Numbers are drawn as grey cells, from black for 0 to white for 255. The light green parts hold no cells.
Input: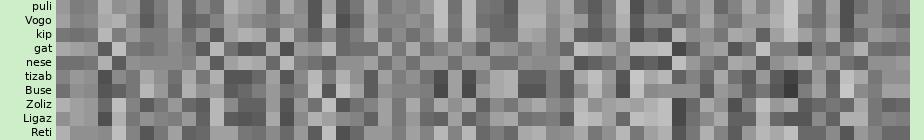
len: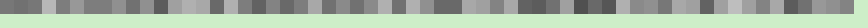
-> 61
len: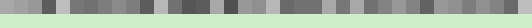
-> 38

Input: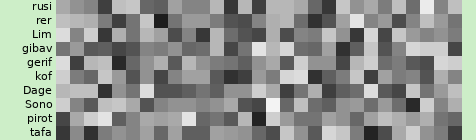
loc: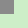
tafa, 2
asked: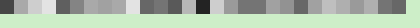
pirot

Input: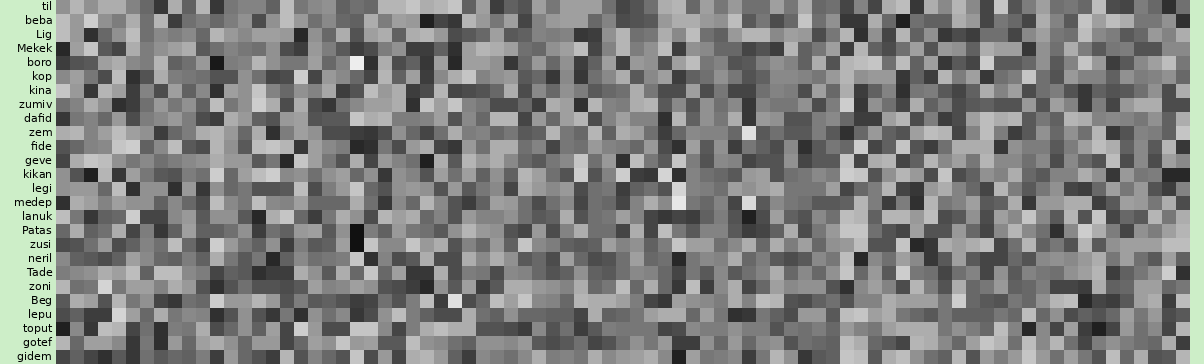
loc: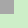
kina, 20
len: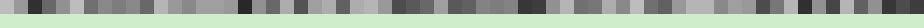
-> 66

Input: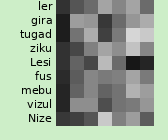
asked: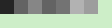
mebu
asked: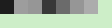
gira
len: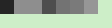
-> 7
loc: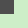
vizul, 4
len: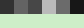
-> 6
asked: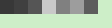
Nize

